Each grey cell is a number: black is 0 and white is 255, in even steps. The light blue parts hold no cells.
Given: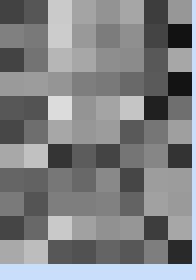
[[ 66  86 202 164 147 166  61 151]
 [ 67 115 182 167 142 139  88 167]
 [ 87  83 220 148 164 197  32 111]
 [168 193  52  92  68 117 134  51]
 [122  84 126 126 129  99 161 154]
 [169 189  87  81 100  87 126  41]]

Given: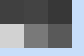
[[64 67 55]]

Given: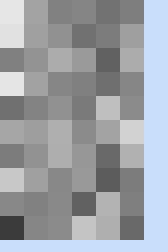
[[230 163 129 133 114 126]
 [128 147 172 154  97 172]
 [112 131 145 122 191 139]
 [124 146 174 151 105 177]
 [136 129 137  97 179 127]]

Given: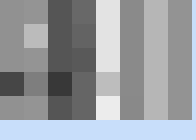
[[145 148  85 104 227 138 182 147]
 [145 148  85  89 227 138 182 147]
 [145 148  85 101 236 137 182 147]]

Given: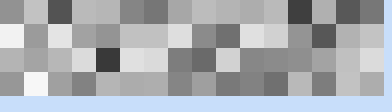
[[146 194  83 186 182 133 118 167 188 180 173 186  63 176  88 119]
 [180 164 183 219  57 224 218 125 106 210 135 139 143 163 192 219]]

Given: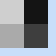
[[207  20]]

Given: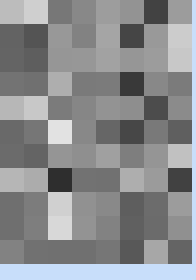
[[188 207 119 136 157 147  66 156]
 [100  94 150 151 162 150 156 200]
 [183 200 123 134 147 142  76 139]
 [107 100 149 143 160 126 149 193]
 [111 124 208 145 137  94 108 156]
 [130 113 112 112 118  88 167 100]]

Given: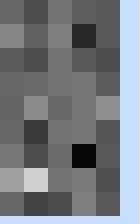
[[102  77 115  95  89]
 [ 90  77 115  88  78]
 [ 99 139 104 116 143]
 [118  77 107   6  89]
 [102  66  76 127  89]]
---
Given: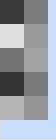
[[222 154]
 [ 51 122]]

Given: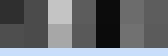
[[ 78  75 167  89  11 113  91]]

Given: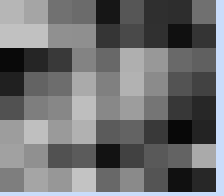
[[193 193 144 142  54  72  49  16  51]
 [ 32  99 108 170 128 178 140  83  66]
 [157 191 154 176  90  99  56   7  36]
 [126 166 151 194 104 138  84  16  39]]

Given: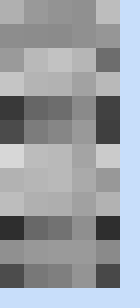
[[141 140 139 144 150]
 [197 180 178 162 185]
 [ 75 124 134 153  63]
 [178 182 185 170 152]
 [ 46 104 114 143  46]
 [ 76 120 127 148  72]]

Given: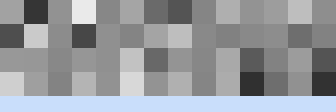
[[ 78 202 140  71 144 132 164 190 137 129 137 141 110 130]
 [207 159 131 180 146 216 147 176 133 172  48 110 145  50]]

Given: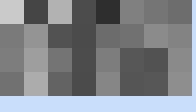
[[122 148  82  75 108 113 139 131]
 [113 172  99  75 134  85  87 142]]

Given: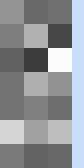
[[127 176  71]
 [115 175 146]
 [213 161 189]]
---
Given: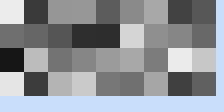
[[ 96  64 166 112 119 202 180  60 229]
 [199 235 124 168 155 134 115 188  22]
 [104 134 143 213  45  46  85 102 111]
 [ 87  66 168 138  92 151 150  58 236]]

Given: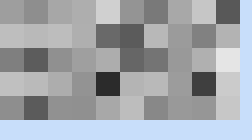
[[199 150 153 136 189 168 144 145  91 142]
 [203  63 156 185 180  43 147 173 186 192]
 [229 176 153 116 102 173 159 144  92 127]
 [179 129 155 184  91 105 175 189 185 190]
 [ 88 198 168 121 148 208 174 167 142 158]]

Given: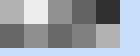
[[177 128 105 143 103]
 [ 48  99 144 237 178]]

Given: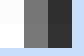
[[ 49 120 255]
 [ 47 119 252]]

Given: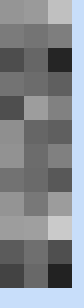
[[ 34 104  67]
 [ 79 111  91]
 [202 159 157]
 [156 120 148]
 [ 88 106 114]
 [128 108 146]
 [ 95 102 143]
 [129 157  78]
 [ 95 108 115]
 [ 37 102  77]
 [126 116 123]
 [192 154 149]]

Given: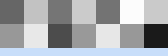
[[ 26 152 231 153  76 232 152]
 [202 252 115 203 117 194 102]]

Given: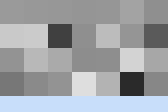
[[135  42 179 222 147 138 119]
 [167 211 142 141 170 184 147]
 [ 90 149 188 143  64 203 201]
 [143 163 150 149 151 152 154]]

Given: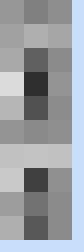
[[139  88 175]
 [139 114 157]
 [144  64 201]
 [193 195 193]
 [143 138 148]
 [140  81 182]
 [148  47 219]
 [139  96 169]
 [166 175 161]
 [142 128 151]]

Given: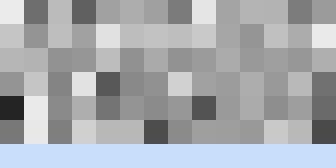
[[ 74 185 201 153 158 159 139  77 184 184 208 127 232 120]
 [106 158 142 171 154  83 151 139 148 116 174 138 234  36]
 [113 185 153 173 156 161 209 145 137  88 226 132 197 148]
 [175 151 159 153 171 155 146 170 145 189 150 146 179 182]
 [234 172 192 149 166 201 190 194 189 225 161 190 148 197]
 [155 124 179 180 164 229 123 160 173 161  96 187 110 235]]
